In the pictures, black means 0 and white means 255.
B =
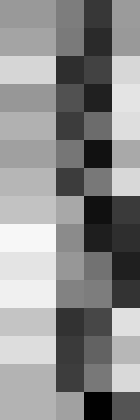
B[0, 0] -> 153
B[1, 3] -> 42
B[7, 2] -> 168
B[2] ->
[214, 214, 46, 66, 215]
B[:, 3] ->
[55, 42, 66, 32, 108, 17, 120, 16, 30, 114, 125, 71, 98, 120, 1]
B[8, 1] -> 247
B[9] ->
[228, 228, 151, 114, 31]
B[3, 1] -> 151
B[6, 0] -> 182
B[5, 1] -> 160
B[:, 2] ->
[125, 122, 46, 81, 60, 118, 60, 168, 139, 151, 130, 50, 58, 61, 161]
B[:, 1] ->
[153, 164, 214, 151, 177, 160, 182, 194, 247, 228, 240, 196, 221, 179, 179]
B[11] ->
[196, 196, 50, 71, 224]
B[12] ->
[221, 221, 58, 98, 183]
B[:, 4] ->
[155, 153, 215, 228, 222, 169, 216, 58, 46, 31, 51, 224, 183, 217, 84]
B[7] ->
[194, 194, 168, 16, 58]

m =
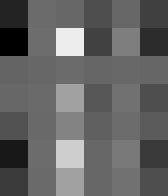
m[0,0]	35
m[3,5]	78
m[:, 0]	[35, 0, 100, 103, 82, 24, 59]
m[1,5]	44
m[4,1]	105
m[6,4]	113
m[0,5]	64
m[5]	[24, 108, 206, 103, 121, 58]
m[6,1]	106
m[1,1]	109
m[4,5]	91
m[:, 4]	[103, 126, 104, 113, 108, 121, 113]

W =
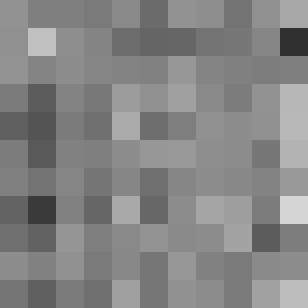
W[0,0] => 146
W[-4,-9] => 129
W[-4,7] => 165
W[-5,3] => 117
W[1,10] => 48
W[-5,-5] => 134
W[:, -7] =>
[137, 109, 131, 155, 170, 141, 134, 169, 137, 136, 160]
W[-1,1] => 96
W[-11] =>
[146, 127, 127, 122, 137, 107, 146, 142, 115, 144, 168]
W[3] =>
[122, 92, 131, 120, 155, 144, 160, 137, 124, 146, 183]
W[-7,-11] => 96
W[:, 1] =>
[127, 192, 132, 92, 84, 89, 115, 58, 98, 130, 96]
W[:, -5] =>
[146, 102, 151, 160, 126, 153, 134, 140, 137, 151, 145]
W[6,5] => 111
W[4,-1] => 184
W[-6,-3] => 140
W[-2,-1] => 141
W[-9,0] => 147
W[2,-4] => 132
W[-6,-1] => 179
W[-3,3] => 126
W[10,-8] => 111
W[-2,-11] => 141
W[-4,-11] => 99
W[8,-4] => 141
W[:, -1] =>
[168, 48, 127, 183, 184, 179, 153, 213, 125, 141, 188]

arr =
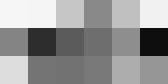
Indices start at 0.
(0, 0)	246
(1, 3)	110
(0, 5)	241
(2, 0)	221

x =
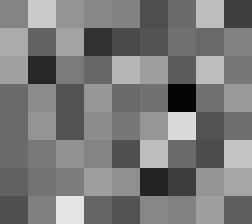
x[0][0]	131
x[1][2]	163
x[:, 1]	[201, 98, 38, 140, 147, 120, 115, 128]
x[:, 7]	[188, 105, 187, 113, 82, 76, 148, 158]
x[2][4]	182
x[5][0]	107
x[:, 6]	[107, 113, 91, 4, 218, 106, 61, 129]
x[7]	[79, 128, 227, 100, 83, 135, 129, 158, 95]
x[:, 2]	[147, 163, 122, 83, 83, 145, 125, 227]
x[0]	[131, 201, 147, 136, 130, 78, 107, 188, 62]
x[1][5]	83
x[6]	[96, 115, 125, 158, 143, 35, 61, 148, 165]
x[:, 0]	[131, 169, 160, 106, 105, 107, 96, 79]
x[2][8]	118
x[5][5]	189
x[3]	[106, 140, 83, 151, 107, 113, 4, 113, 153]

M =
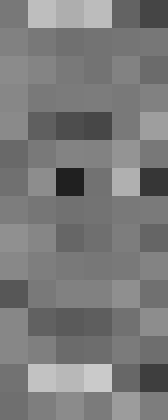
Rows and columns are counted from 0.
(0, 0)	120
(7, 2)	113
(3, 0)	135
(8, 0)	144
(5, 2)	131
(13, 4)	103
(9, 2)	121
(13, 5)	62
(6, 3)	114
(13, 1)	194
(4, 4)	121
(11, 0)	135
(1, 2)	112
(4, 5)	158
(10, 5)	112
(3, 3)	124
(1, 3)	115
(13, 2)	184
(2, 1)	132
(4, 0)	138
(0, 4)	99
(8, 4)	125
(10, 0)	87
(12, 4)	123

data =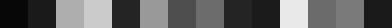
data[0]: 7
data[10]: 233
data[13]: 26
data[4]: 36

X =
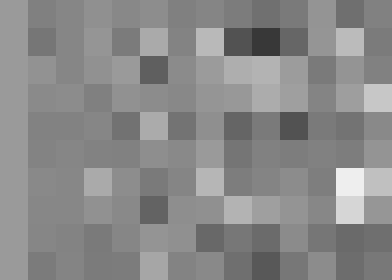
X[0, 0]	154
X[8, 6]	144
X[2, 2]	134
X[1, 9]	56
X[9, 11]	140
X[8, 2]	131
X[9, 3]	123
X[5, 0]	154
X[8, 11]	118
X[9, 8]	111
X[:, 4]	[136, 123, 154, 145, 114, 129, 141, 137, 134, 124]
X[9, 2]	132
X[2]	[154, 146, 134, 145, 154, 95, 139, 155, 174, 179, 156, 122, 148, 129]
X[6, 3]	170
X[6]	[154, 137, 135, 170, 141, 122, 133, 182, 125, 132, 140, 126, 238, 192]
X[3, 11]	132
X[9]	[154, 123, 132, 123, 124, 166, 131, 137, 111, 88, 119, 140, 109, 120]
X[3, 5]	140
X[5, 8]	117
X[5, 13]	148
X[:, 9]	[112, 56, 179, 172, 122, 129, 132, 159, 107, 88]
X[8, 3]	122
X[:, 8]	[124, 82, 174, 152, 101, 117, 125, 179, 119, 111]
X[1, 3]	149
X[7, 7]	144
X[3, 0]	154
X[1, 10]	102
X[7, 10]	148
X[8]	[154, 134, 131, 122, 134, 148, 144, 104, 119, 107, 139, 118, 106, 111]
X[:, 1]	[128, 118, 146, 138, 130, 131, 137, 135, 134, 123]
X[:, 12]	[111, 187, 148, 158, 115, 125, 238, 214, 106, 109]
